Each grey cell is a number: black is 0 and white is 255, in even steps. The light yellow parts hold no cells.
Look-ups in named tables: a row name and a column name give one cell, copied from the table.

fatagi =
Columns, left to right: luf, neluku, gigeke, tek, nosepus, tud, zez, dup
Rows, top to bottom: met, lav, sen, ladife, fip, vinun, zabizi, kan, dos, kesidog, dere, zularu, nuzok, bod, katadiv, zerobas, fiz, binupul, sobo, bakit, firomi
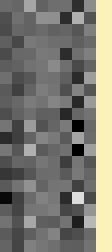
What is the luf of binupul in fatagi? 93
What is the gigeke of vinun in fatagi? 114
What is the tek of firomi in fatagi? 118
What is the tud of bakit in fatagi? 70
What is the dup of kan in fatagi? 85
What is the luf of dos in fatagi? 94
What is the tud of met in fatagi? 111
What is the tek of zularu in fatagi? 133
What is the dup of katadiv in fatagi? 102
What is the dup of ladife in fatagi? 105
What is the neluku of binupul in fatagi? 68
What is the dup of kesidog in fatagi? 115
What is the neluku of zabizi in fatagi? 76
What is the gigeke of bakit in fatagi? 95
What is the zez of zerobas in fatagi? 65
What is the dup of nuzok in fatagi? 158
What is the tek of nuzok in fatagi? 91

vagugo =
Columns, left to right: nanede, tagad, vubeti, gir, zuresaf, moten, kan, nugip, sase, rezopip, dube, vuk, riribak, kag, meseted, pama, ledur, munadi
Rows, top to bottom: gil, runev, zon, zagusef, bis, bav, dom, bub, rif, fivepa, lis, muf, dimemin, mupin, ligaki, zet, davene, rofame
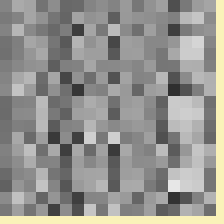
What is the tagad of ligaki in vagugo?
134
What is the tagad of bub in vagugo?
195
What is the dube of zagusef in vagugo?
159
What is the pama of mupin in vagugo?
169
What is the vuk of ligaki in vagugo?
161
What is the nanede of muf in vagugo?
115
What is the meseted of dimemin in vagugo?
91
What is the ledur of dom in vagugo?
184
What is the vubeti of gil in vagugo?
164
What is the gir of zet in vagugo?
195
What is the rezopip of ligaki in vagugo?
95
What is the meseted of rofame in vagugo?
105

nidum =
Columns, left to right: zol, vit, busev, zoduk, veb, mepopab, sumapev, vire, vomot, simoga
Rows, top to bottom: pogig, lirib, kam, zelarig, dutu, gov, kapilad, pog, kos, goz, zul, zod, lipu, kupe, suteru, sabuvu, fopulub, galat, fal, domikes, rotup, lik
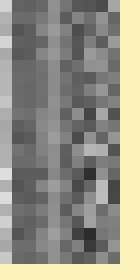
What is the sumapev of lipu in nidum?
142
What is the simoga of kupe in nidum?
120
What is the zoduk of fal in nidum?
107
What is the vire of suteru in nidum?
47
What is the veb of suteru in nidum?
135
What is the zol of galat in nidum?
176
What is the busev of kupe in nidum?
108

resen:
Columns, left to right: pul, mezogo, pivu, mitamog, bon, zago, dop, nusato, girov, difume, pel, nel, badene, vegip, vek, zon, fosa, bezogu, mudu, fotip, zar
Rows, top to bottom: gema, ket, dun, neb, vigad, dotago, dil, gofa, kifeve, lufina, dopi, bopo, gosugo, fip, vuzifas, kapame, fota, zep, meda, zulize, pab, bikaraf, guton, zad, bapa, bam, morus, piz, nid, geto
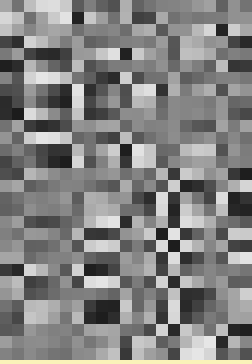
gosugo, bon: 51
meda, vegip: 175
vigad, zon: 191
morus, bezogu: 122
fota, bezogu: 68
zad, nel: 123

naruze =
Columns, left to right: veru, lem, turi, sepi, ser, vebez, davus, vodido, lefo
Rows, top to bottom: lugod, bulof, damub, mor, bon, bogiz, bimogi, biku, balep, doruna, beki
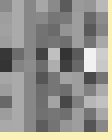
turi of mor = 135
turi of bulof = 135
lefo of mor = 168
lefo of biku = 171
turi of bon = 135
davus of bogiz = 104
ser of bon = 192
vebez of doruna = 111
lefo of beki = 135
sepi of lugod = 167
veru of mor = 157
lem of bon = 108
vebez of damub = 148
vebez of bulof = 121
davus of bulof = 158
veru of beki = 169
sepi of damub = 115
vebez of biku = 110

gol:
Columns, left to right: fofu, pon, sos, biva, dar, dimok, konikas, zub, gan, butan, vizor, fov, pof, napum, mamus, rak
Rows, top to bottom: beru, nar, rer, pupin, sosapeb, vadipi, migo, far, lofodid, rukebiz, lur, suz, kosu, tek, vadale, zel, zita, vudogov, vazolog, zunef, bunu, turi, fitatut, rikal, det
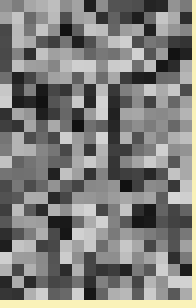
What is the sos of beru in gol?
167
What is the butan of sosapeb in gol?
114
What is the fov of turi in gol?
139
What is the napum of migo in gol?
107
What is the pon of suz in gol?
180
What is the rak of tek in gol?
169
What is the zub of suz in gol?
126
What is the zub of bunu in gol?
200
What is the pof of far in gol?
202
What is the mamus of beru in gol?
147
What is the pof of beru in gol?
36
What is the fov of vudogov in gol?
47
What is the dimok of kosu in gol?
72
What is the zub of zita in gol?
150

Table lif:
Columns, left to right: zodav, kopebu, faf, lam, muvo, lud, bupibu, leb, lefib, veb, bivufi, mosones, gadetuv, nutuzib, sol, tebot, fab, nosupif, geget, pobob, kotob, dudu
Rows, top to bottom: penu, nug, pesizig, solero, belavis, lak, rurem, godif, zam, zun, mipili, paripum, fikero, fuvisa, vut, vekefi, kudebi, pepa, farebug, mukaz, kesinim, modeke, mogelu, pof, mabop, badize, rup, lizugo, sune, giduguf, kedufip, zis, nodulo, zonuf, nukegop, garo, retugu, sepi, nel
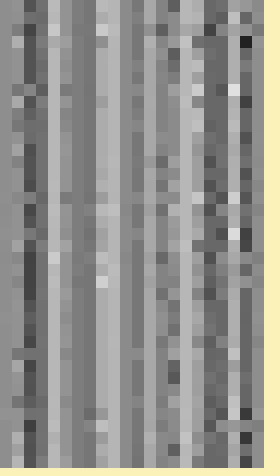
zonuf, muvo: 184
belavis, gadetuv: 168
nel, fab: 122
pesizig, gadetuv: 145
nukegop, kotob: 57
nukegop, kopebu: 146
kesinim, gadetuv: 168
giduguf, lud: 136
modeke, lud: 147
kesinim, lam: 124
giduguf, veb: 181
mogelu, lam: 113
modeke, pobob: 168
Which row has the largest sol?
pepa

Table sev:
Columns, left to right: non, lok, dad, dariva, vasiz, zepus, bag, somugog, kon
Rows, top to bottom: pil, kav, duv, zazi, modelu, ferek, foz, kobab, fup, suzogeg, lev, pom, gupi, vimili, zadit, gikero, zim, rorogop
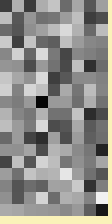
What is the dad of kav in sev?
149
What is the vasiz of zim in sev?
108
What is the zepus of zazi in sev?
191
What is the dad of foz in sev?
146
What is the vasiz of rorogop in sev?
149
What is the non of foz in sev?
198
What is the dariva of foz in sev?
217
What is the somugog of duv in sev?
105
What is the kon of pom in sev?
110

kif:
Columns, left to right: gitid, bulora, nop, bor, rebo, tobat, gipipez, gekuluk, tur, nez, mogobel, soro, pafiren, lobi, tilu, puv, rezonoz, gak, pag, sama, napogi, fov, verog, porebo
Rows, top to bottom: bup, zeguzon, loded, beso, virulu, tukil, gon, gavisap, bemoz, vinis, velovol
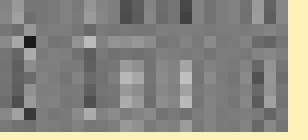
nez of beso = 146
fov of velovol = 103
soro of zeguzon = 92
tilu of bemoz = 133
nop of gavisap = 145
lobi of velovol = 131
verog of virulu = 136
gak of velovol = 132
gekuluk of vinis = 172
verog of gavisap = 147
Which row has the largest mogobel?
gon

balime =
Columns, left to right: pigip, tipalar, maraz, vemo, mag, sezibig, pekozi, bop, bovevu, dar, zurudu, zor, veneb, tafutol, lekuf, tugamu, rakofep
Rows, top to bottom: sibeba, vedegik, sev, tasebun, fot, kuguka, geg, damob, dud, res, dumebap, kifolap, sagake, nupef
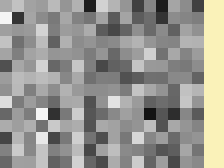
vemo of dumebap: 114
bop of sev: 172
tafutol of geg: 111
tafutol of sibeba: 29
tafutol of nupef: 158
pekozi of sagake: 187
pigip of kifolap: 69
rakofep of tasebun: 178
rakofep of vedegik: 126
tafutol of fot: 114
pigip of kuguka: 80
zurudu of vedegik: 164
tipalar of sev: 150
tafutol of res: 85
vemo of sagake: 196
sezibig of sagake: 146
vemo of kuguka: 211
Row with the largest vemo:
res

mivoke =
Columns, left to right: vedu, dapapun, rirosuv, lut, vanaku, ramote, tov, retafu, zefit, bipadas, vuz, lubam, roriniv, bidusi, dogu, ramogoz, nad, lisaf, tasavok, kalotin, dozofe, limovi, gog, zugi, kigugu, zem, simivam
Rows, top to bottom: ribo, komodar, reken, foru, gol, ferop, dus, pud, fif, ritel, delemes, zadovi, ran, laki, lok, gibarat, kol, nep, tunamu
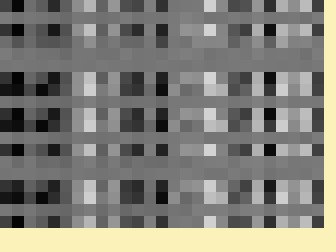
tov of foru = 117
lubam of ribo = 69
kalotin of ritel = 87
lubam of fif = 114
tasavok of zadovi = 117
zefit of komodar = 112
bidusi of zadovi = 116
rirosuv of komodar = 119
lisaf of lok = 116
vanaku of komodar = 112
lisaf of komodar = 116
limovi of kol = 182
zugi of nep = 127
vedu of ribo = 66
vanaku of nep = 106
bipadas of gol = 114
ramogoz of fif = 120
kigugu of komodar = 120

